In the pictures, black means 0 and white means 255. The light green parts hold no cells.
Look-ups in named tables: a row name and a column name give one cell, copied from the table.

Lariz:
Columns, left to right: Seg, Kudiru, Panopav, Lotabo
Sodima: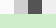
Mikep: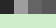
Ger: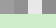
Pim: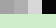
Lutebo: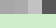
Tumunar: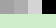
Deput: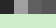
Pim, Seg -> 163
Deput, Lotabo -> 86
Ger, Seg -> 157
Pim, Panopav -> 215
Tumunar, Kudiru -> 174
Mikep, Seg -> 39
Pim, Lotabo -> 7
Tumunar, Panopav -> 212
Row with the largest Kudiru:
Sodima

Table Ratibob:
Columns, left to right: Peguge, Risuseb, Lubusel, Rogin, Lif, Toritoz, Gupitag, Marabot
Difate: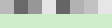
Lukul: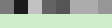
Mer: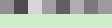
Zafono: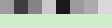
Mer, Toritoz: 174
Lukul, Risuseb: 27
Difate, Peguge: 186
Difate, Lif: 101
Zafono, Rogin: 202
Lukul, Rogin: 99
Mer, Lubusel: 215
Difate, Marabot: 230
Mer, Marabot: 155
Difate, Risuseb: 105
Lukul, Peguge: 121
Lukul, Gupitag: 172
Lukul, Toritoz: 172
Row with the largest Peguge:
Difate

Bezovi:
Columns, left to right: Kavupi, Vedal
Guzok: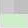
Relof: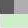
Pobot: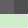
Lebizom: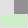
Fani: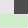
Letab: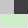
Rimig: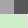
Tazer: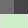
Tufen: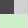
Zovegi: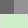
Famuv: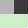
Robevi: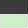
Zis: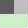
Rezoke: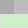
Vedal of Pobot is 80
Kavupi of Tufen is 72
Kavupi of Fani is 230
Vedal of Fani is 78
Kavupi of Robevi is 60
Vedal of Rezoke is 188
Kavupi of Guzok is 203
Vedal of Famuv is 57
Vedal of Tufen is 208
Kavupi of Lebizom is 225
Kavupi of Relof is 91
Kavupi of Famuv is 181
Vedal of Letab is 64
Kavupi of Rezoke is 171
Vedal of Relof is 174
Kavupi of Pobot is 97
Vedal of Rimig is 88
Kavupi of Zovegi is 104
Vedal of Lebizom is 145
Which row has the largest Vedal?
Tufen

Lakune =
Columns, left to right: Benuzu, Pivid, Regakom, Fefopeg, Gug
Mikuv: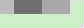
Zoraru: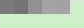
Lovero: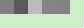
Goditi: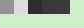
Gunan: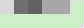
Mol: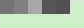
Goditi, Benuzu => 147
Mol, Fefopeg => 85
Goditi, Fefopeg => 56
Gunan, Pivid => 111
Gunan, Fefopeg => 167
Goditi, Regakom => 45
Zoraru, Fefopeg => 164
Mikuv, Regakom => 112
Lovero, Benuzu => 127
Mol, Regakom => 168
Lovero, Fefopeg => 132
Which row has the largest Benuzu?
Gunan

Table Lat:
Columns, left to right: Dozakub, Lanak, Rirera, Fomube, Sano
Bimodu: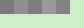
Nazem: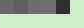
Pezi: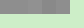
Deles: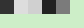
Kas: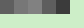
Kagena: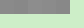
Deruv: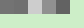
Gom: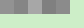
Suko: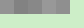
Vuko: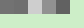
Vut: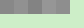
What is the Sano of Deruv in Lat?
98
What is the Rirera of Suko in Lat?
136
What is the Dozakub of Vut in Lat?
136
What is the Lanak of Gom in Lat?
133
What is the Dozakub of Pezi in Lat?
142
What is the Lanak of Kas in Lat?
119
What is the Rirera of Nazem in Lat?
110
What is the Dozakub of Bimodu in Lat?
124

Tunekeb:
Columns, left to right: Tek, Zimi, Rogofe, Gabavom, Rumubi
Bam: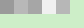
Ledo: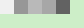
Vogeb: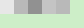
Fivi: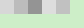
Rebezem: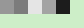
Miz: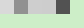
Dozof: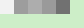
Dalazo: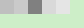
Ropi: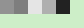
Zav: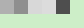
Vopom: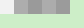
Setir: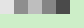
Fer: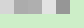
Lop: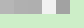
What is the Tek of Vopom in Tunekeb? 242
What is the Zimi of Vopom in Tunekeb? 173
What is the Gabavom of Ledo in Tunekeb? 167
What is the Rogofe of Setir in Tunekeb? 190
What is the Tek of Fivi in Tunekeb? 215
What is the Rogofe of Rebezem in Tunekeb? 229
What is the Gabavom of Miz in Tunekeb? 205
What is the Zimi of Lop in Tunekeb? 176
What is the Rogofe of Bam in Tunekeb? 166
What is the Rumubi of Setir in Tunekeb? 74
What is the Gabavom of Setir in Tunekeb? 133
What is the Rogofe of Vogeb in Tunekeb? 145
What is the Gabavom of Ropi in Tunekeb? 175
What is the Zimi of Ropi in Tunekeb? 126
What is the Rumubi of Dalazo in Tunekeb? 229

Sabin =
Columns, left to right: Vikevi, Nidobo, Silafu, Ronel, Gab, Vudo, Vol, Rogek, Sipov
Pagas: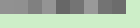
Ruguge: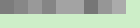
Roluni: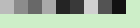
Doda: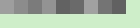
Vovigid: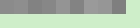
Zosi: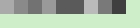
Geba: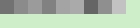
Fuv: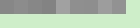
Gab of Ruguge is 163
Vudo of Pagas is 116
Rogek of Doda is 116
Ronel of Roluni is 169
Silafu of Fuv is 135
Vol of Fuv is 142
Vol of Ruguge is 118
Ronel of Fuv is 131
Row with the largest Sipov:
Geba

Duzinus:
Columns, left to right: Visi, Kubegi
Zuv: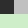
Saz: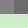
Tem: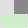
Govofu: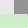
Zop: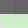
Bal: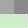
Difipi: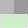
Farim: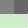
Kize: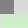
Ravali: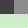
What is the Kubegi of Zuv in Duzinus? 192
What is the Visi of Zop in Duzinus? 104
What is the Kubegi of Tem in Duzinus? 136
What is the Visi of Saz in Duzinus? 131
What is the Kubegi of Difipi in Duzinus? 153
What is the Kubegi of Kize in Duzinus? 219

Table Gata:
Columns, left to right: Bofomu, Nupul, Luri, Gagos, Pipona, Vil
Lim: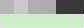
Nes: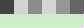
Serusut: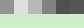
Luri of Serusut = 184
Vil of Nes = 102
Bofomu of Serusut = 146
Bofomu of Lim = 183
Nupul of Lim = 201
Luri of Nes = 139
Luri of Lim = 175
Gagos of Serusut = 131
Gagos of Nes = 213

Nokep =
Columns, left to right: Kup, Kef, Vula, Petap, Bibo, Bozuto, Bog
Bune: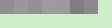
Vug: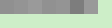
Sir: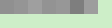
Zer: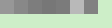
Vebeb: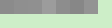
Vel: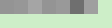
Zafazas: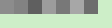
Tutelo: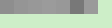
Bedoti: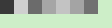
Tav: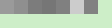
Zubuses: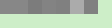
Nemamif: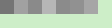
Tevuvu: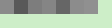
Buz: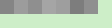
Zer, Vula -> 125
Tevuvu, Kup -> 138
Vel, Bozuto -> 111
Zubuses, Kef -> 135
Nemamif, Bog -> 166
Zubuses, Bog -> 128
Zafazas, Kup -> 140
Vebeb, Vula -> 144
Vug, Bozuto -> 125
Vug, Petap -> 145

